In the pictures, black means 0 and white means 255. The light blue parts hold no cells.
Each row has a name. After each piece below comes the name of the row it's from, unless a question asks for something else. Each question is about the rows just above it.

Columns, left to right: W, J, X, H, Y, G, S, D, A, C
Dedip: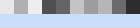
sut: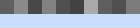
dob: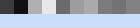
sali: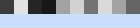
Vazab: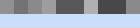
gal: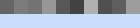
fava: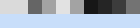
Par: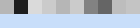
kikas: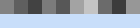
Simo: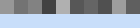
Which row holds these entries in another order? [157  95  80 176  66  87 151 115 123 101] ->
gal
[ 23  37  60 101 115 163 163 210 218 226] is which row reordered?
sali
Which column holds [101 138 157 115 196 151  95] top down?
C
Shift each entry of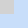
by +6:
[216]
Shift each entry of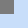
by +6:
[129]
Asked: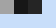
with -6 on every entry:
[157  17  31]

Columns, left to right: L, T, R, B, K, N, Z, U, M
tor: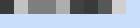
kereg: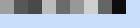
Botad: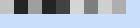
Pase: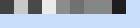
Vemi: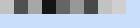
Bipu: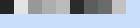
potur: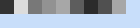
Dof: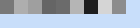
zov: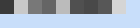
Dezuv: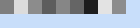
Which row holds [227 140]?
Dezuv
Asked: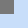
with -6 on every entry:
[114]
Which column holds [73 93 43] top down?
Z
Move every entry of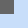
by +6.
[107]
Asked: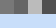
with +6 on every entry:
[126 107 193  86]

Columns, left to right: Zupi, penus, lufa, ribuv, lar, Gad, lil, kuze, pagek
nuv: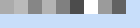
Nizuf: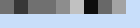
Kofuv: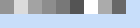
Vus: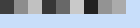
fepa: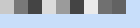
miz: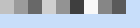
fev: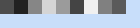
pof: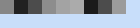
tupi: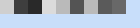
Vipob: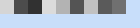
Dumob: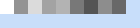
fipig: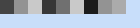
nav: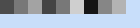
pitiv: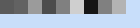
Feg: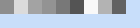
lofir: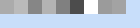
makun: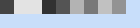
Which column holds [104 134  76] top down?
lufa
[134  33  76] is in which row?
pof
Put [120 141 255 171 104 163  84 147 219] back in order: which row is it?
Kofuv
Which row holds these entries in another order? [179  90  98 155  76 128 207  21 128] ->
pitiv
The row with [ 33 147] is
Vus

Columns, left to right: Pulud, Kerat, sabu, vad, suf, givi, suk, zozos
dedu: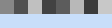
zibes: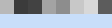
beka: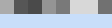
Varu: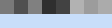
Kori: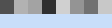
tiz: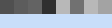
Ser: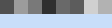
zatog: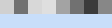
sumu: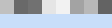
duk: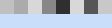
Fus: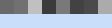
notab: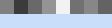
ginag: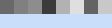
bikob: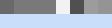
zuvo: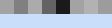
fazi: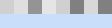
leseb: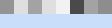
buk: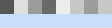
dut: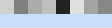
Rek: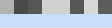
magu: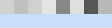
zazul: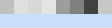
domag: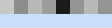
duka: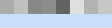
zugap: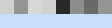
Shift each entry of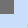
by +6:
[119]
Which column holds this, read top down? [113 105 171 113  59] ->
Kerat

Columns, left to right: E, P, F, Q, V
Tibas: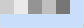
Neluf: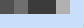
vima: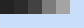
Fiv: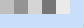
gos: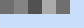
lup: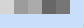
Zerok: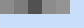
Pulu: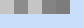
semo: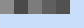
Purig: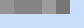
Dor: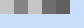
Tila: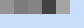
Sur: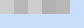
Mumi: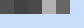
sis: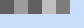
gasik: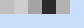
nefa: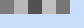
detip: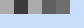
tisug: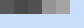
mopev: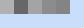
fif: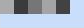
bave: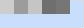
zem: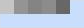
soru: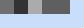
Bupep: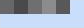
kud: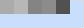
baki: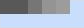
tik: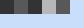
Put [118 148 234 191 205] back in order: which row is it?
Tibas
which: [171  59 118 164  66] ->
fif
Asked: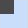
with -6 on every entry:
[68]
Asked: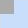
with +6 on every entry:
[177]

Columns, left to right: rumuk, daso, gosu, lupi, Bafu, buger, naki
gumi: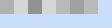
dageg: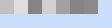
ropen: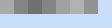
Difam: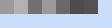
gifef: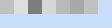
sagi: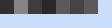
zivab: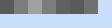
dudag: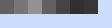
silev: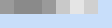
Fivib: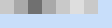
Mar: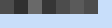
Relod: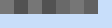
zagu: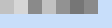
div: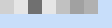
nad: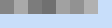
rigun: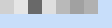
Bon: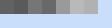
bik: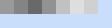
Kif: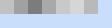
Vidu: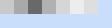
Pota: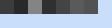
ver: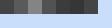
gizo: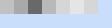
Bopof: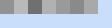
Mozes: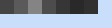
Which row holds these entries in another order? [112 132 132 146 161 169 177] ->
ropen
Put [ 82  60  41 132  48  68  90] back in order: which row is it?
Pota

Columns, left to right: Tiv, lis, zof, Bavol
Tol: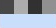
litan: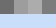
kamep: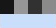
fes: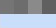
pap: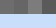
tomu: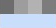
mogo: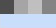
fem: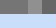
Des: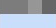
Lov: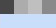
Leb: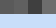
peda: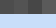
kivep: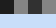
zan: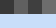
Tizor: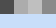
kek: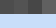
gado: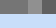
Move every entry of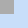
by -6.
[166]
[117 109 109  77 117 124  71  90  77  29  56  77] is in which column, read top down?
Tiv
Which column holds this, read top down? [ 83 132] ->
lis
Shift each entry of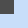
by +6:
[83]
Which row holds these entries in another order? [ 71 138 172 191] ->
Lov
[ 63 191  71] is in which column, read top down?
zof
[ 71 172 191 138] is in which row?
Lov

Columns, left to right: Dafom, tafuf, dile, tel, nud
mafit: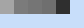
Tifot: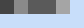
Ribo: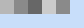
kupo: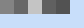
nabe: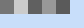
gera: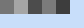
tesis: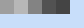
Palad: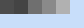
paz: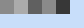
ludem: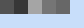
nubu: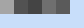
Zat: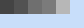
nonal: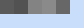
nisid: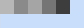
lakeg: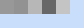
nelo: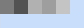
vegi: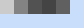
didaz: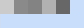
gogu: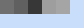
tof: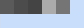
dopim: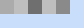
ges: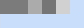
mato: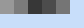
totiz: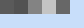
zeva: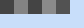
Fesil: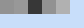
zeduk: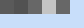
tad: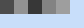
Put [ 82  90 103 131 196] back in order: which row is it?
totiz
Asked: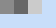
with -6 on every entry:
[132  97 197]
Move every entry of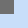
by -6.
[105]
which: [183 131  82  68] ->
tesis
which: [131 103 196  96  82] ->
kupo
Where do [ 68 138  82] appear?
zeva
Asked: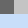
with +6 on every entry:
[109 202]

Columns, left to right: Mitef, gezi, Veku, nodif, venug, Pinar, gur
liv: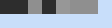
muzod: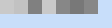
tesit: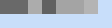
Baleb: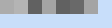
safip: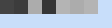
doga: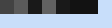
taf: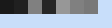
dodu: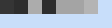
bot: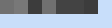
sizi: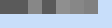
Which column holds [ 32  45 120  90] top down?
gezi
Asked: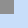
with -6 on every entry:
[137]
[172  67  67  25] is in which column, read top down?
Mitef
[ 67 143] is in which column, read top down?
venug
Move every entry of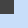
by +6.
[73]
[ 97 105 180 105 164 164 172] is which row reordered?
tesit
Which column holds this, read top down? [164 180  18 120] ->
gur

